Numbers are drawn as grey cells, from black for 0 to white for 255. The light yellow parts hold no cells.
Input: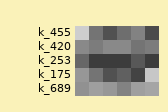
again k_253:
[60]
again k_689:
[159]

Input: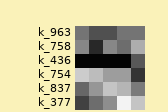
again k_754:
[157]
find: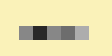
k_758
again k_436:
[4]
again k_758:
[135]

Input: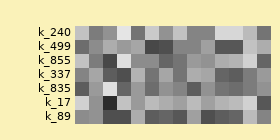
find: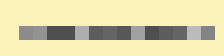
k_89
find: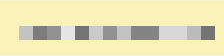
k_240
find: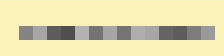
k_337
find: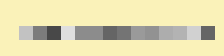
k_855

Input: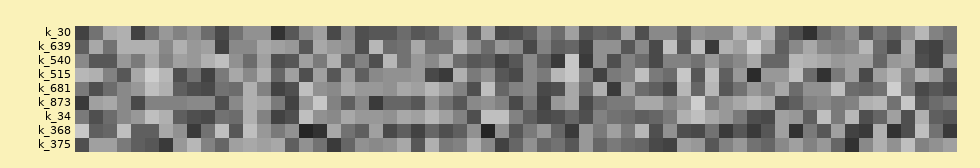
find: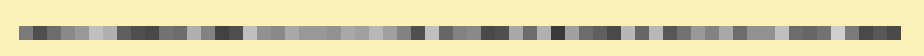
k_681
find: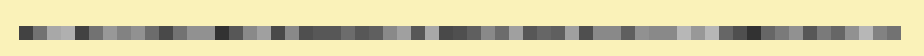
k_30
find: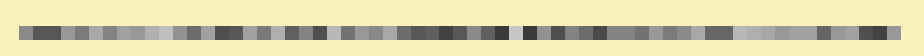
k_540
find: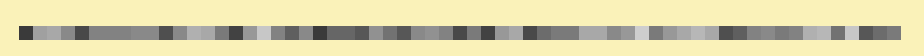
k_873

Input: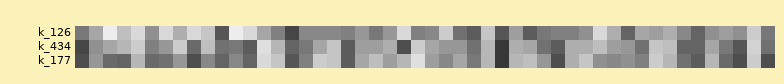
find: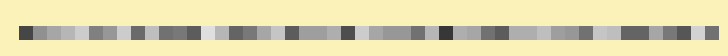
k_434
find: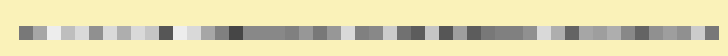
k_126
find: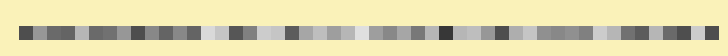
k_177

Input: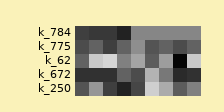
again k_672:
[49]
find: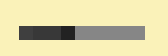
k_784
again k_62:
[201]
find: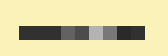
k_672
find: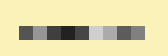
k_250

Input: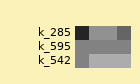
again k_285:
[145]
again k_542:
[172]
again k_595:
[130]
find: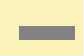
k_595
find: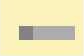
k_542

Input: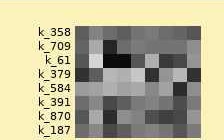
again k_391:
[122]
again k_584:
[162]
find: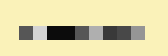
k_61
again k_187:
[122]
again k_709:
[116]
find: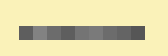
k_358

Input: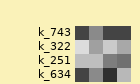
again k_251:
[190]
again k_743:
[68]
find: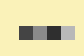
k_634

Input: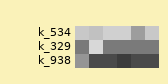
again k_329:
[122]
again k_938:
[74]
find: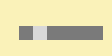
k_329
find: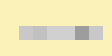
k_534
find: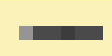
k_938

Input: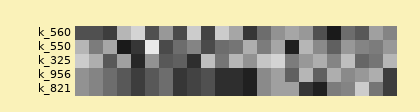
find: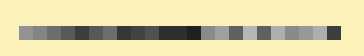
k_956
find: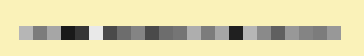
k_550
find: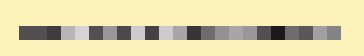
k_560

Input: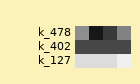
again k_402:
[71]
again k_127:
[220]
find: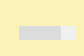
k_127
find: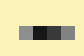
k_478

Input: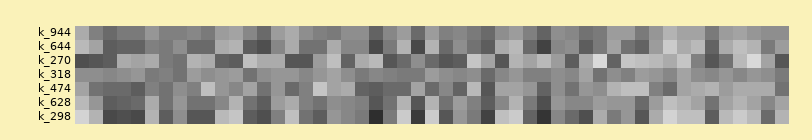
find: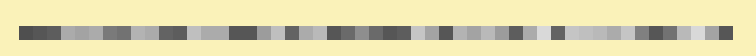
k_270
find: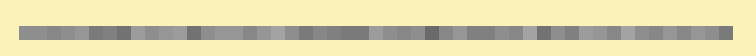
k_318
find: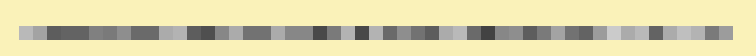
k_644

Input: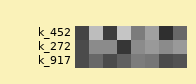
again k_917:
[75]
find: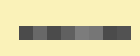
k_917
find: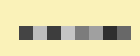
k_452

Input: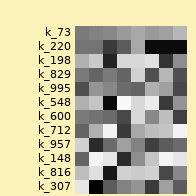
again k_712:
[243]
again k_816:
[209]

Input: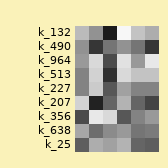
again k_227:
[131]
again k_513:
[195]

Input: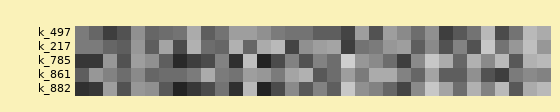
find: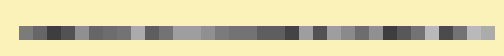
k_497
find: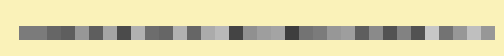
k_217

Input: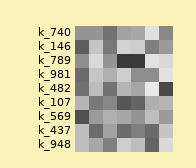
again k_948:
[189]
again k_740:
[148]
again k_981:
[141]
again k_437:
[107]
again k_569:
[154]
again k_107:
[181]

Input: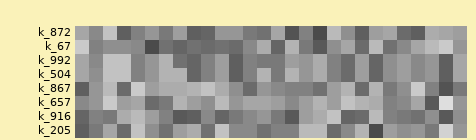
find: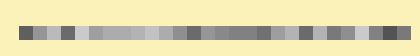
k_867
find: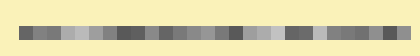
k_916
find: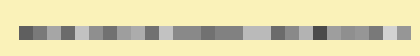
k_205

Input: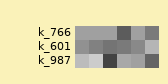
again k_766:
[160]
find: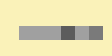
k_766

